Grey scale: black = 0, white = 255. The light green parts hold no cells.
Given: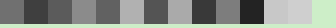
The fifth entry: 97
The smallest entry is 35
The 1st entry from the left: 112
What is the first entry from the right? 207

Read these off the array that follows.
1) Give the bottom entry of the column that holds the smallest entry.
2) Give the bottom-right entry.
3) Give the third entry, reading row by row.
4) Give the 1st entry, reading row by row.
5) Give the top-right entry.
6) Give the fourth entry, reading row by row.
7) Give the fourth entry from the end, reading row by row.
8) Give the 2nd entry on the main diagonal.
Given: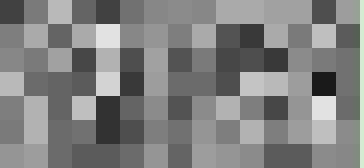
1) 141
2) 134
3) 185
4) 63
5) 156
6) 99
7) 91
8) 170

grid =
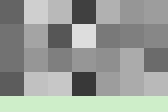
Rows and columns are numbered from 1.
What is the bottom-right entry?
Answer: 185
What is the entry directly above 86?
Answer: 185
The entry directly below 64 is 221
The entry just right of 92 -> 193
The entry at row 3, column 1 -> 114
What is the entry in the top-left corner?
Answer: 100
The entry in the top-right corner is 157
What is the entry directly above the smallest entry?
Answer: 150

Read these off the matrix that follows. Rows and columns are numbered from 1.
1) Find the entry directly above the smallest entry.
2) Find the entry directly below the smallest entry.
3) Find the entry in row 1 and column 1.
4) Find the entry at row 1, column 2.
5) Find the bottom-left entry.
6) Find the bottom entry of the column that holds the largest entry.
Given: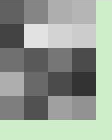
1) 75
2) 146
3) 97
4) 133
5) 126
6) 81

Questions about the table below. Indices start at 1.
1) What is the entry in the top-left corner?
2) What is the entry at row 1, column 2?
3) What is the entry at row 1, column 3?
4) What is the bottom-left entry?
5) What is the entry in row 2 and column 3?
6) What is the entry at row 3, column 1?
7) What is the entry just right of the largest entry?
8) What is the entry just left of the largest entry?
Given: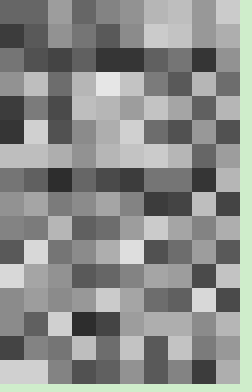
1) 102
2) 102
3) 158
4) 208
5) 146
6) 117
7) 195
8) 181

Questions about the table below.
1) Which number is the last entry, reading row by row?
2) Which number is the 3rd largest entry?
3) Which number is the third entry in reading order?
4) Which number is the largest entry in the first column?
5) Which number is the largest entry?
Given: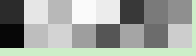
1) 205
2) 230
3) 184
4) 43
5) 250

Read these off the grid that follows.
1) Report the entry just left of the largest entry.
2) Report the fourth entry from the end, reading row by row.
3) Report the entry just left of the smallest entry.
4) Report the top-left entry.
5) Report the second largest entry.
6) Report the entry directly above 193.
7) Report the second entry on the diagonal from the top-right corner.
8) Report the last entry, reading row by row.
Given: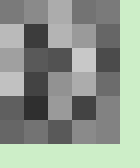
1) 82
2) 115
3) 95
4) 122
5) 193
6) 160
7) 154
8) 130

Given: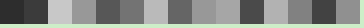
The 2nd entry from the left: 59
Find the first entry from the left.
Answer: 45
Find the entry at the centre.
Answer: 101
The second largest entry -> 186

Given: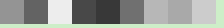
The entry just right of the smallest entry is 112
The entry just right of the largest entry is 72
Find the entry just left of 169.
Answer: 183

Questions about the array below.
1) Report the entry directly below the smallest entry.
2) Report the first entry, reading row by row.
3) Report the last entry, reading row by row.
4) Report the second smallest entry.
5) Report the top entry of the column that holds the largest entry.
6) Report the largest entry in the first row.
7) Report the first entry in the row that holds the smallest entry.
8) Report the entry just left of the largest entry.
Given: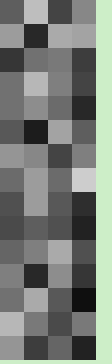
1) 121
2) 94
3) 34
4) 28
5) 135
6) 190
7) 113
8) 107
